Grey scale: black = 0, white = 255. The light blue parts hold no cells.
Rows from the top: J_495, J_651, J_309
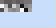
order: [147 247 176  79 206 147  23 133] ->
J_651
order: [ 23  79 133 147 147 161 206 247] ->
J_309
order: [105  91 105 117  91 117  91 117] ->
J_495

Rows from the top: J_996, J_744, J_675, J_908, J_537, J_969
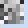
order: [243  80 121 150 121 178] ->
J_969
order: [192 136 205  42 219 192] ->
J_996
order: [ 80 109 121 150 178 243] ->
J_537

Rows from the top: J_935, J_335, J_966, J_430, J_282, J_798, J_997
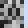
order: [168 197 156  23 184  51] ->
J_997
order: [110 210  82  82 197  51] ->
J_935
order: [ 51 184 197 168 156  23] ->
J_997
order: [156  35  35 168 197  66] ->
J_798
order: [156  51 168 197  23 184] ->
J_997
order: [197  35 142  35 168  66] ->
J_430

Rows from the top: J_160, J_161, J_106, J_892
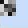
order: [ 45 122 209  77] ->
J_161
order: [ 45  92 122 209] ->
J_106
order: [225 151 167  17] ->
J_160
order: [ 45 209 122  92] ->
J_106
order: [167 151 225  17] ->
J_160

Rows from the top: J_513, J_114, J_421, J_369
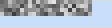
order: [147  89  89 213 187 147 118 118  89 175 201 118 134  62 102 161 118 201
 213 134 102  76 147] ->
J_369
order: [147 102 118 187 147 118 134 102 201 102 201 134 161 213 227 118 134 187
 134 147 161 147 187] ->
J_513
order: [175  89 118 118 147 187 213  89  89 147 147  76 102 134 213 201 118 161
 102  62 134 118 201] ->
J_369
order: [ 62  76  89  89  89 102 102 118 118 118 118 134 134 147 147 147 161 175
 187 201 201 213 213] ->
J_369
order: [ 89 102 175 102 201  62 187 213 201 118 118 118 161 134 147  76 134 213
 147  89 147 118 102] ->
J_114
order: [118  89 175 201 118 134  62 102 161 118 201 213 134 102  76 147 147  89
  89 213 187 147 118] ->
J_369

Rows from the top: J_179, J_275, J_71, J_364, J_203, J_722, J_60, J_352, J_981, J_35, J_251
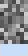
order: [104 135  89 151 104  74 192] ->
J_179
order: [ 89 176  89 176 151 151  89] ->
J_71
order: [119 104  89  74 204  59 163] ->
J_364
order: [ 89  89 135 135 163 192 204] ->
J_352
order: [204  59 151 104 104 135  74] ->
J_35

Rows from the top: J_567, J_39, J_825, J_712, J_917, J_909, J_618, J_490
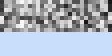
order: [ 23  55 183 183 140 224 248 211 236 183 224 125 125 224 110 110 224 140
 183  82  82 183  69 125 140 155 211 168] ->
J_567
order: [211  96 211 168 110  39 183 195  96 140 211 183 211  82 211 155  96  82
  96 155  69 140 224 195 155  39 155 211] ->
J_39

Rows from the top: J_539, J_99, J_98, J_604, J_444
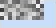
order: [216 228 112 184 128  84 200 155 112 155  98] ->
J_444
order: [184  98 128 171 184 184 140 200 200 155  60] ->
J_98
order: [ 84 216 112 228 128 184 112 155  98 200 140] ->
J_539

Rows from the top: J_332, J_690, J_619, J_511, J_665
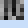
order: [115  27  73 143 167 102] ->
J_690
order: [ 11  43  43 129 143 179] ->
J_619
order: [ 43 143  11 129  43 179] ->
J_619
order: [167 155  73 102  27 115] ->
J_332

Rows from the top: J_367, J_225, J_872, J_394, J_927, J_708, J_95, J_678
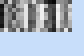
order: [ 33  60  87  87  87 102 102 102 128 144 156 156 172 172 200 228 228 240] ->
J_872
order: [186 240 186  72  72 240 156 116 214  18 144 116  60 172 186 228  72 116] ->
J_225
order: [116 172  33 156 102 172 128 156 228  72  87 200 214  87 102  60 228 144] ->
J_708

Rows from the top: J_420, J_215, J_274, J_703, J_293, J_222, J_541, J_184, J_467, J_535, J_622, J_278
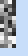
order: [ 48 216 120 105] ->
J_278
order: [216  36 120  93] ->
J_467
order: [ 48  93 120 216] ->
J_215
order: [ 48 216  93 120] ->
J_215
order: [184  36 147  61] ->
J_222
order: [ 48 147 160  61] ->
J_703

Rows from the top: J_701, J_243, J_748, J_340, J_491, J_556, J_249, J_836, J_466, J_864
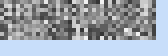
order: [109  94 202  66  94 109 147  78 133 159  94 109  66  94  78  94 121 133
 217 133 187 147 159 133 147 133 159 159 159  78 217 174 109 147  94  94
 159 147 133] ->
J_491
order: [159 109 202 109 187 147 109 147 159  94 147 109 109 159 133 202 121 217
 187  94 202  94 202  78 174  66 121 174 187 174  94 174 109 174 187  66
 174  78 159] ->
J_748
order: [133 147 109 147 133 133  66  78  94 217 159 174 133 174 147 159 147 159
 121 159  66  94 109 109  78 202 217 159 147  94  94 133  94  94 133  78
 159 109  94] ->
J_249

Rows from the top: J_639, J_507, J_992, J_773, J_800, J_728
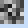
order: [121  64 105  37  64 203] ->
J_992
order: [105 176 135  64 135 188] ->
J_639
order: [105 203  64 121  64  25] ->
J_507
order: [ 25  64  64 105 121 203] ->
J_507
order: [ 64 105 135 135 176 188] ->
J_639

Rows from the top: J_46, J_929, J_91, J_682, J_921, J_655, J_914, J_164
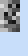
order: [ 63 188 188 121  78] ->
J_164
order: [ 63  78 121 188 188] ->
J_164
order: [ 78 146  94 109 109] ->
J_914
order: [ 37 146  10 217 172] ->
J_929
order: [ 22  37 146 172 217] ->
J_682
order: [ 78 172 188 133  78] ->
J_91

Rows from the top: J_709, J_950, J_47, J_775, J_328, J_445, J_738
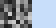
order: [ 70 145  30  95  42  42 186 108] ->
J_738
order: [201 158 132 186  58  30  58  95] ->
J_328
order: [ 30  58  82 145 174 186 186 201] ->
J_445
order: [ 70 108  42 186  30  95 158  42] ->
J_47

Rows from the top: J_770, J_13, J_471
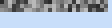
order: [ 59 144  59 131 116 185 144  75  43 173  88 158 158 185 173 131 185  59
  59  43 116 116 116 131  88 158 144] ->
J_770
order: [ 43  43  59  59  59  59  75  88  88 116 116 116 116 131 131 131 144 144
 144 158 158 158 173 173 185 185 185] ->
J_770
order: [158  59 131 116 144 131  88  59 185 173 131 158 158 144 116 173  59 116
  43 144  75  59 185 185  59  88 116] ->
J_13
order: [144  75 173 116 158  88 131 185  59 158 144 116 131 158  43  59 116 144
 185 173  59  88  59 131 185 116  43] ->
J_770
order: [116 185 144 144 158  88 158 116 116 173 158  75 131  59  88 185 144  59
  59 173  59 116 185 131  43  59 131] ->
J_13
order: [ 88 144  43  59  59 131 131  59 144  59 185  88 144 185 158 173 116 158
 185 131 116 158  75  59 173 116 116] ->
J_13

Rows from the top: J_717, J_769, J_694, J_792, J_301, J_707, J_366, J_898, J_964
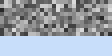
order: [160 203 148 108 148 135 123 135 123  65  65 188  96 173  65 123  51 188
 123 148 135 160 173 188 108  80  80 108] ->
J_366
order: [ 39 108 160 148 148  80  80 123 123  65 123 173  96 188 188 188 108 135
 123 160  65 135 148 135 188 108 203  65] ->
J_301
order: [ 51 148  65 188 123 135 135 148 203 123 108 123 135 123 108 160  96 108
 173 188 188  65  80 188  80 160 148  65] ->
J_964
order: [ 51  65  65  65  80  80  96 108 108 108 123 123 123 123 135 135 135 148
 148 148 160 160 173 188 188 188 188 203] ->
J_964
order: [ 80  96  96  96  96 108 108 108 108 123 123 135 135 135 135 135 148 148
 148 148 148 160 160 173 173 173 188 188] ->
J_792

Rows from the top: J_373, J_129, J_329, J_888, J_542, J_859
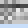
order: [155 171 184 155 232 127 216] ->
J_542
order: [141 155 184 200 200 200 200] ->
J_859

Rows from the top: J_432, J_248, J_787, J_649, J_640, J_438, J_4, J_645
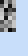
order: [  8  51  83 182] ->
J_787
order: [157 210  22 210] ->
J_640
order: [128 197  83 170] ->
J_438
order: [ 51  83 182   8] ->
J_787
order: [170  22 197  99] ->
J_248

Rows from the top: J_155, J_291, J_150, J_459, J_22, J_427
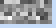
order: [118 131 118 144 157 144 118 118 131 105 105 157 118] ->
J_427
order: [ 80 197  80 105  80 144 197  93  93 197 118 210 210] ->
J_459

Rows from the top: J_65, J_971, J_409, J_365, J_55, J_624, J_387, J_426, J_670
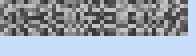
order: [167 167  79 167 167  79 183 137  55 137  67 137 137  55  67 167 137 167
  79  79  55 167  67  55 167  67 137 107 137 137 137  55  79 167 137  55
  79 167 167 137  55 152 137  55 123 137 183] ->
J_670
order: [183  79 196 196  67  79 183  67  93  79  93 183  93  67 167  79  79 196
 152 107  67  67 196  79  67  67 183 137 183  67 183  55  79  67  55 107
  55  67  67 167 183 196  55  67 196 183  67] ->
J_365
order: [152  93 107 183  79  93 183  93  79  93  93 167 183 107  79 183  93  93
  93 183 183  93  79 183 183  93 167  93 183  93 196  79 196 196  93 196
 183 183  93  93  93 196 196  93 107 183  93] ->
J_387
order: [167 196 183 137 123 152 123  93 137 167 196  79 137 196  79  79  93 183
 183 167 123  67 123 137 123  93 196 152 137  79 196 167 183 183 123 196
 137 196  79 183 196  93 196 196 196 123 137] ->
J_409

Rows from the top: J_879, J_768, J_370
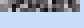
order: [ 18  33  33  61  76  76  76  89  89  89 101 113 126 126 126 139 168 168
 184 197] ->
J_370
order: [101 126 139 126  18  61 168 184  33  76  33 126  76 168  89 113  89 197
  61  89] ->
J_768
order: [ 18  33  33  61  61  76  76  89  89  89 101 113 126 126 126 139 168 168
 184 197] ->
J_768
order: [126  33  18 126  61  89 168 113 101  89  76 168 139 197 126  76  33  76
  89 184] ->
J_370
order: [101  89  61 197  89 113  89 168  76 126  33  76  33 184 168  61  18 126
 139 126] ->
J_768
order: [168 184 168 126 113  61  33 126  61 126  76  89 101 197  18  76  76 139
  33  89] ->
J_879

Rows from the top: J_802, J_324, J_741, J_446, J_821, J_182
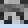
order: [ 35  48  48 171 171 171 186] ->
J_446
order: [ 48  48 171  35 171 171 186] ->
J_446

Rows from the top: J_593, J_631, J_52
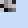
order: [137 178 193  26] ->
J_631
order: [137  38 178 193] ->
J_593
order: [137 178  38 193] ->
J_593

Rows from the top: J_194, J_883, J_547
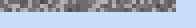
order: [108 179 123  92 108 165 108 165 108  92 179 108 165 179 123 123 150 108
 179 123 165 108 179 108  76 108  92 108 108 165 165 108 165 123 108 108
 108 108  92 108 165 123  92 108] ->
J_547
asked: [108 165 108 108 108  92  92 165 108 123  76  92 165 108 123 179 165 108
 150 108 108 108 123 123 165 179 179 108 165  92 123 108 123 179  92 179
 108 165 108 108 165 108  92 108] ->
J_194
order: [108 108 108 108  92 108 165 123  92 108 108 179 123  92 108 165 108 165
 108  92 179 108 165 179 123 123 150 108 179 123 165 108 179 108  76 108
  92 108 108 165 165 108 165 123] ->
J_547

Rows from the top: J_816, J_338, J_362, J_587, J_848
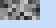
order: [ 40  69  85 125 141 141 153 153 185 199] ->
J_587
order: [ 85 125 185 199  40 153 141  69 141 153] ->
J_587
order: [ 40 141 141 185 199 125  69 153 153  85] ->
J_587
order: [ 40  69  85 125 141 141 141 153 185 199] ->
J_848

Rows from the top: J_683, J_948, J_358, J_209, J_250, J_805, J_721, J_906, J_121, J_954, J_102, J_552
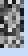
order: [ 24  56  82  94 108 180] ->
J_358
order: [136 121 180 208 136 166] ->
J_954
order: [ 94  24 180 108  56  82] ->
J_358

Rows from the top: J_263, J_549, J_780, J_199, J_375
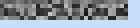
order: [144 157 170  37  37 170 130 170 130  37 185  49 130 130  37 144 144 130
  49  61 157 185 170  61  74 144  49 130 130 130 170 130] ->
J_375
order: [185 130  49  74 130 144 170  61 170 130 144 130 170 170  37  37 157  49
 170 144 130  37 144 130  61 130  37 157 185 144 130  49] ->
J_549

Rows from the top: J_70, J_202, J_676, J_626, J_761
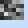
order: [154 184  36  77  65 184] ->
J_676
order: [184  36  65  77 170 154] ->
J_70
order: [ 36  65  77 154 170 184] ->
J_70
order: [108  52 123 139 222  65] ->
J_626
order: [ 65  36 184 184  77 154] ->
J_676
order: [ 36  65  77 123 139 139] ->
J_202
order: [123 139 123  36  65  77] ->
J_761

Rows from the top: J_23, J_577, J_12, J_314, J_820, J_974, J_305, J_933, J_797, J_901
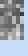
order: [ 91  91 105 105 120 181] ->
J_23
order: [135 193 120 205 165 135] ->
J_901
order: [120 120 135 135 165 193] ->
J_933
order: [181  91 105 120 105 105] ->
J_12

